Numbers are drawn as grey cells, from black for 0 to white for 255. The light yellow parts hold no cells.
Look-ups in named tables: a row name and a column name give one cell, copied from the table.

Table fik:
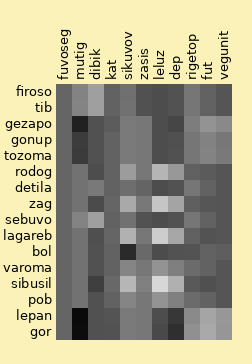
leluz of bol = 76
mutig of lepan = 10
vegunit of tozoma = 121
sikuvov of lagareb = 177
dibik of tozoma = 81
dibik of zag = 75
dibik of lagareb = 79
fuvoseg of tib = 101
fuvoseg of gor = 101
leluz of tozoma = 77
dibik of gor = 81
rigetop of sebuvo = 118
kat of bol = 98
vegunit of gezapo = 137
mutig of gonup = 60

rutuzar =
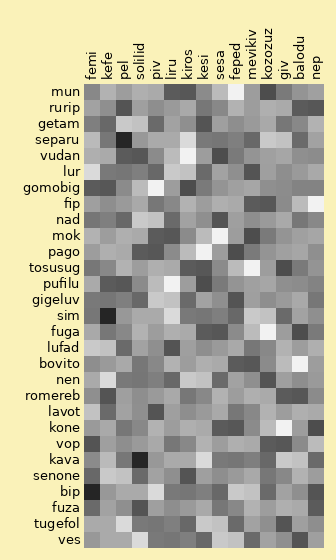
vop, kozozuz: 91
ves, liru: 118
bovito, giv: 187
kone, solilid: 136
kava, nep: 106
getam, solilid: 194
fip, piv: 119
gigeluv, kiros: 106

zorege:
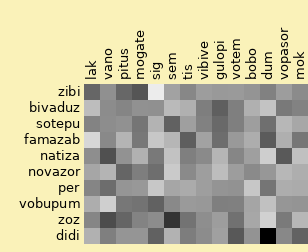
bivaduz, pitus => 133
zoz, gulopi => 157
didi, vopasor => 136
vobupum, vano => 207
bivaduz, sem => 186
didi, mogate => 149
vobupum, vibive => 152
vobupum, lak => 173
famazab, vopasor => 175
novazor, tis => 138
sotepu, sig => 179

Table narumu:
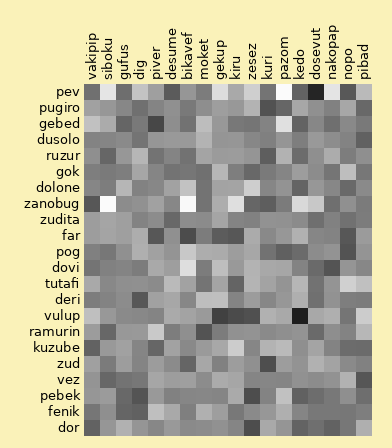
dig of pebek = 84
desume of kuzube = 162
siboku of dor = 150
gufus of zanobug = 140
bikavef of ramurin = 143
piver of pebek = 153
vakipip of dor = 98
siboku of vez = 103
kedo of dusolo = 126
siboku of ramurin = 103
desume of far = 144
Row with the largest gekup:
pev

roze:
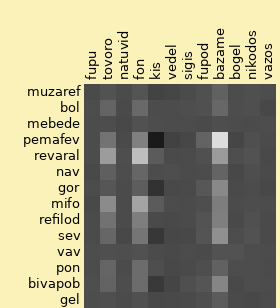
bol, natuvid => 74
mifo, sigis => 75
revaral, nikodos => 82
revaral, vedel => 74
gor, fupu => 76
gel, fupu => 77
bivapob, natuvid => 77
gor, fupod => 87
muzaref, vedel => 70

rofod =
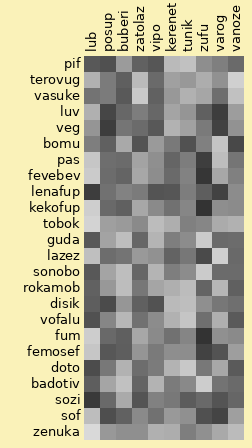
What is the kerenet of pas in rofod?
101
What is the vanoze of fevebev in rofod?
128
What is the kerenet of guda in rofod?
126
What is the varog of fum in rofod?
144
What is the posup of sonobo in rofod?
164
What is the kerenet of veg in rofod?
178
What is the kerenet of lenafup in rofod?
86
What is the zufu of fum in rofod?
51
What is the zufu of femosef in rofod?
66
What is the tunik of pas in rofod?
125
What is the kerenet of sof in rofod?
153
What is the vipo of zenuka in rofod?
176
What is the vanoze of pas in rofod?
117
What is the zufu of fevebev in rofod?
54

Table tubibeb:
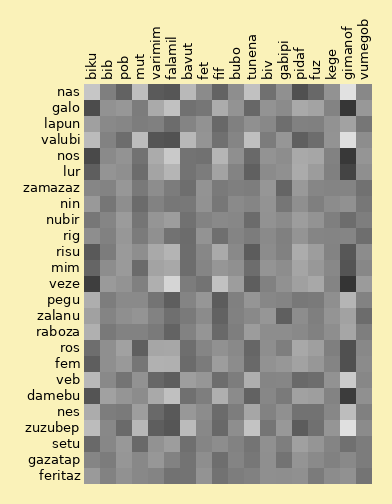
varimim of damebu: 169
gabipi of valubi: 150
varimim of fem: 177
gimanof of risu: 87
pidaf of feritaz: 144
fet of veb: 150
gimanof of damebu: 60
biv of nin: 147
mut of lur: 108
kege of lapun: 146
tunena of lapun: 144
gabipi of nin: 118
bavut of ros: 110
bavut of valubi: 184
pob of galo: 151
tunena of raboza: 156
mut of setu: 105
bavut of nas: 185
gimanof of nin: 145
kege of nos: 130

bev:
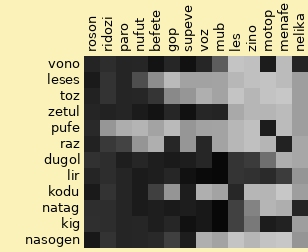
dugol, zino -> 59
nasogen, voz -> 175
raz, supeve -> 150
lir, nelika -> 149
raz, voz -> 38
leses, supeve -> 162
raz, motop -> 181
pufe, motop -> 28
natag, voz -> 24
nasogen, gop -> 63
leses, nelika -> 158
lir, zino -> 49
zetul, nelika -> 158
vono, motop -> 28
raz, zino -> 192
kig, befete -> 30
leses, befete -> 141

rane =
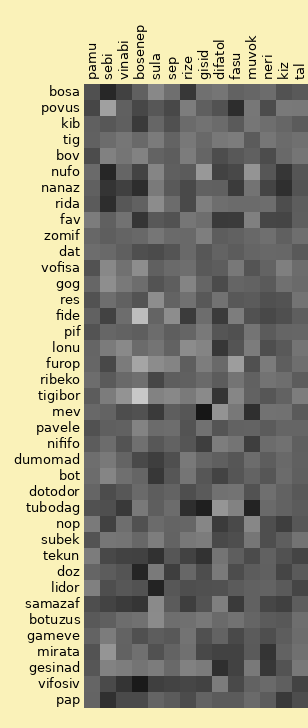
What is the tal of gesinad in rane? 120
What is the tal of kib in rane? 91
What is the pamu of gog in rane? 102
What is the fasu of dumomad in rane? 86
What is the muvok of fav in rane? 128
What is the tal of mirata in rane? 112
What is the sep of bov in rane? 93
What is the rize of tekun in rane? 66
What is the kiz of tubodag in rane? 98
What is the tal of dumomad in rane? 96
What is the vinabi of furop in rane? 123

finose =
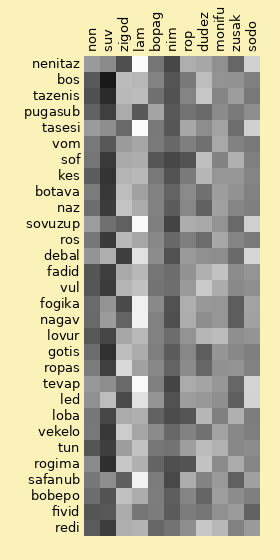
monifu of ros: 167
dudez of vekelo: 113
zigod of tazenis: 185
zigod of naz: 195
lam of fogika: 240
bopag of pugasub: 164
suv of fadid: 62
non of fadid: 85
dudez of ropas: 103
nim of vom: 104
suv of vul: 59
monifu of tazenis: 133
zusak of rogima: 172
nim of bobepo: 94
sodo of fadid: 149
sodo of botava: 129
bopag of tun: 119
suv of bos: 24
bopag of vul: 115
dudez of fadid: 176

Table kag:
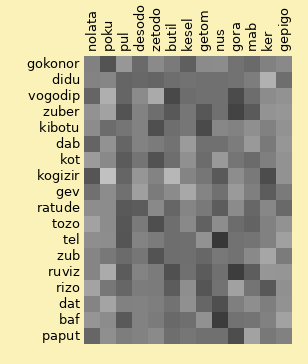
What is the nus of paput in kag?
112
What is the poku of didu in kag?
134
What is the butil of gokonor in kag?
122
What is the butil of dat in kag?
114
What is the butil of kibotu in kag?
110
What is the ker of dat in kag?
126
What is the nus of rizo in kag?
114
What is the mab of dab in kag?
153
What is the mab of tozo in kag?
99
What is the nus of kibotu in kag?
135
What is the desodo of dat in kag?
130
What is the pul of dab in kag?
101
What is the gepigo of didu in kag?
110
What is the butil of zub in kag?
110
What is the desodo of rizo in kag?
124
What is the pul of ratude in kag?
89
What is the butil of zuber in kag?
88
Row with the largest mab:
paput

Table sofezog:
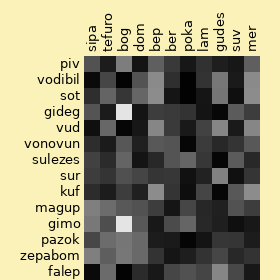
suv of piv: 23
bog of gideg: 228
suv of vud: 26
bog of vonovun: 87
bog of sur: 80
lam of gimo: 40
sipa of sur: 61
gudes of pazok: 54
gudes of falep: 134
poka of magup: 70
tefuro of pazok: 108
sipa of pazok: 71
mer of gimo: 24
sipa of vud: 15
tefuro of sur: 52

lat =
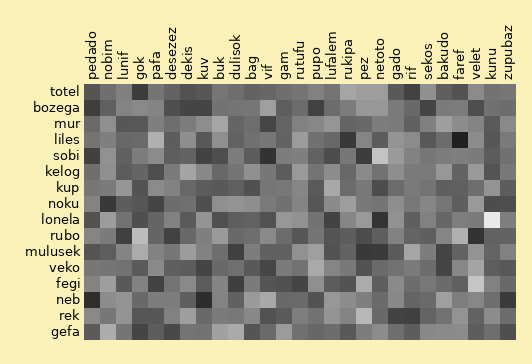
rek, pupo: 114
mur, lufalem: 149
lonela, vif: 82
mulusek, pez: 57
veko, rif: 123
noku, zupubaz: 78

